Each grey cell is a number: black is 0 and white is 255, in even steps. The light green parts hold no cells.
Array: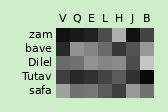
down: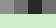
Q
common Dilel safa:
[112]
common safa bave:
[152]
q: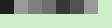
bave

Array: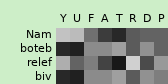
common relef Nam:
[99]
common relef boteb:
[99]

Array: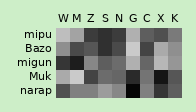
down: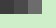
N
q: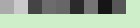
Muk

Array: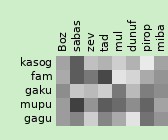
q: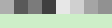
fam
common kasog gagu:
[206]
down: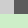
tad
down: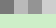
zev
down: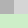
dunuf
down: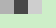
tad

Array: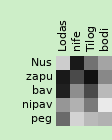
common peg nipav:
[177]
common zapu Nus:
[25]
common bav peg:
[185]
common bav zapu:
[74]

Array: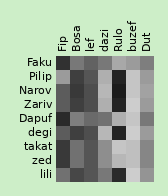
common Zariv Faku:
[155]
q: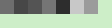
lili
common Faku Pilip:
[155]
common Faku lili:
[120]
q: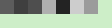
Zariv

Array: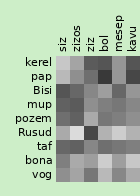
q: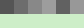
Bisi
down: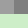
bol
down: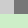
mesep

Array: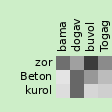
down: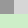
buvol
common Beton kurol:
[103]
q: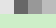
Beton

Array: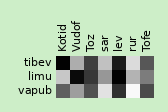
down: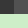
Toz
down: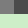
Tofe
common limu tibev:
[2]

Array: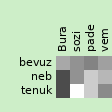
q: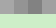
bevuz
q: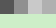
neb
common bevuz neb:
[146]
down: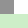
sozi

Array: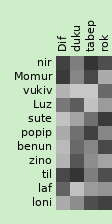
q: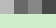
benun
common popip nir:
[65]

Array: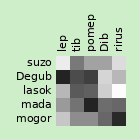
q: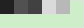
Degub
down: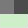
tib
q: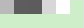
lasok
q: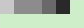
mogor
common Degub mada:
[35]

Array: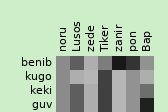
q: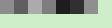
benib
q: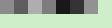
benib
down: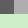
Lusos
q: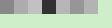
kugo
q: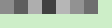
keki

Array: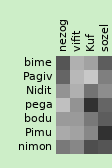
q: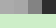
Pimu
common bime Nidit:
[176]
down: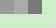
nezog
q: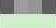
bime
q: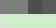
nimon

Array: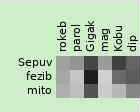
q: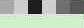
fezib
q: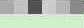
mito
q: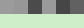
Sepuv
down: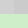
mag

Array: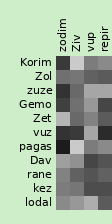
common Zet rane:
[130]
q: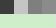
Korim
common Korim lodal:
[138]
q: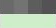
Zol
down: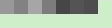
vup

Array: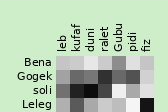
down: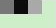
duni
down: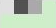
pidi
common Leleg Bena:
[203]
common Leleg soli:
[169]
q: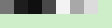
soli
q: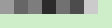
Gogek
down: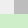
Gubu

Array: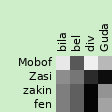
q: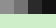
Zasi
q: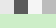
Mobof

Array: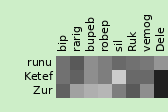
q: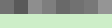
runu
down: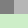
robep
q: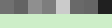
Ketef

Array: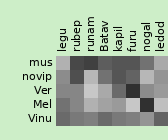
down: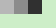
nogal
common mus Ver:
[169]

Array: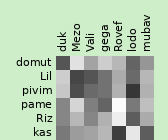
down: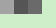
Vali
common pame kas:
[121]
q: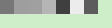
kas
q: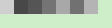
Lil
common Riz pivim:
[177]
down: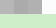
Rovef
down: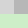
Mezo

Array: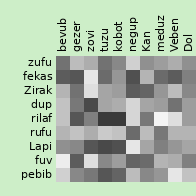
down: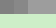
Dol
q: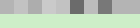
rufu
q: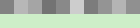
zufu
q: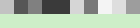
rilaf
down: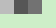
gezer
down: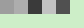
kobot

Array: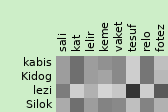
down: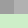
lelir
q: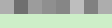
Silok
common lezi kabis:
[206]
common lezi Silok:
[177]

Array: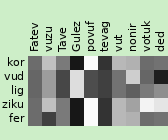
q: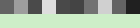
vud

